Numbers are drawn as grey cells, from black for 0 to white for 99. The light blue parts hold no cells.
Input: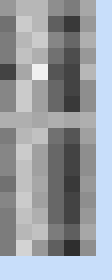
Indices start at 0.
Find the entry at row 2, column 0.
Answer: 48
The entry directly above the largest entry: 68
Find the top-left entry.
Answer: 59
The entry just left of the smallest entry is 37
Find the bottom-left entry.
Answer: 48
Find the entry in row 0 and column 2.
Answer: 71
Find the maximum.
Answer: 93
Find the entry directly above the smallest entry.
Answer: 37
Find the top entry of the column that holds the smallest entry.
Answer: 48
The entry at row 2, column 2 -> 79
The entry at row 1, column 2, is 71
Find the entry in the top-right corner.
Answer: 65
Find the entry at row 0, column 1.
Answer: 71
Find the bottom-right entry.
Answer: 55
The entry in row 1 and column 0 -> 44
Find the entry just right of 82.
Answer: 59
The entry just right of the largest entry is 33
